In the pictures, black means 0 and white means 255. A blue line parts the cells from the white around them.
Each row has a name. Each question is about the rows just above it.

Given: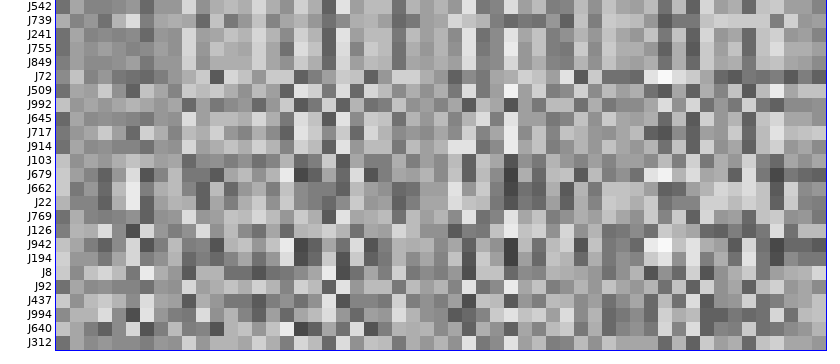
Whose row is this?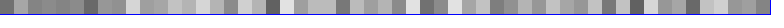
J241
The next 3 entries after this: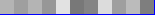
[132 187 145]
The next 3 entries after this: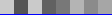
[132 194  84]
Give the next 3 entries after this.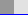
[120 132 220]

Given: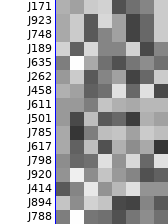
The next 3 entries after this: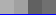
[224 104 224]
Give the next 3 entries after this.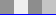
[153 133  81]

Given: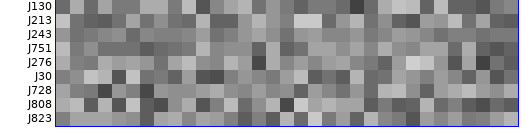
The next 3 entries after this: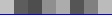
[107 143 180]
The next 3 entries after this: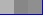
[143  99 172]
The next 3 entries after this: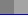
[164 164 150]
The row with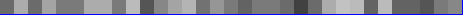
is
J130
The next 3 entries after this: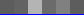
[ 78 107  93]
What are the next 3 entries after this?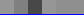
[157 172 143]
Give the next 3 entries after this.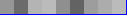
[157 143 172]

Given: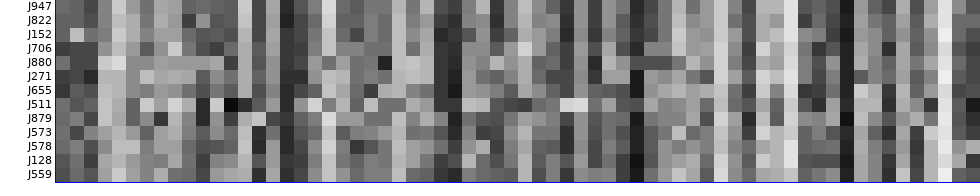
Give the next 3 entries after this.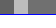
[173 153  55]
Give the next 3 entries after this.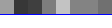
[112 189 112]
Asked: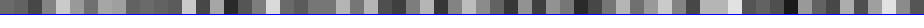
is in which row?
J947
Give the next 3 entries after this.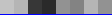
[173  98 106]

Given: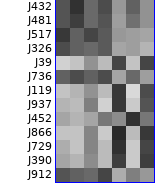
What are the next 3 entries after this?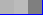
[209  56 202]
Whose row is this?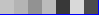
J119
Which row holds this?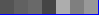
J912
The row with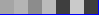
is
J390
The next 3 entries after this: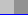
[187  69 195]
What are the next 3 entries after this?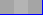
[119 140  49]

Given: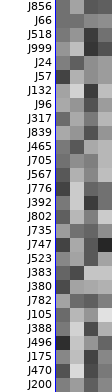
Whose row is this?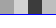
J132
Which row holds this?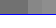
J66
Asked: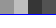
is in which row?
J999

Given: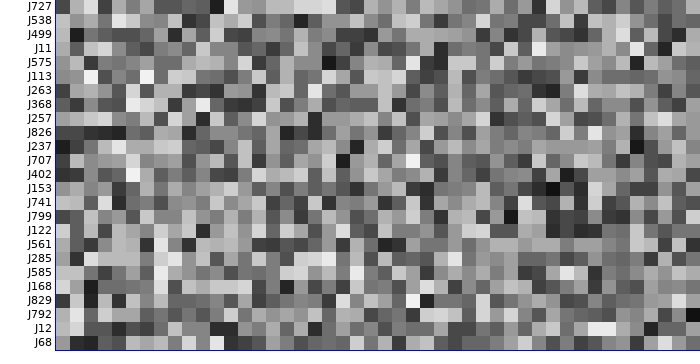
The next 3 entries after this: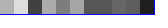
[228 153 147]
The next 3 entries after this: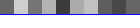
[102 125 160]
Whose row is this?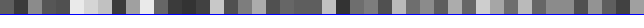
J368
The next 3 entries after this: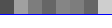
[125 228 147]
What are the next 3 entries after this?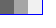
[ 94  80 133]
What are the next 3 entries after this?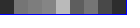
[17 86 45]

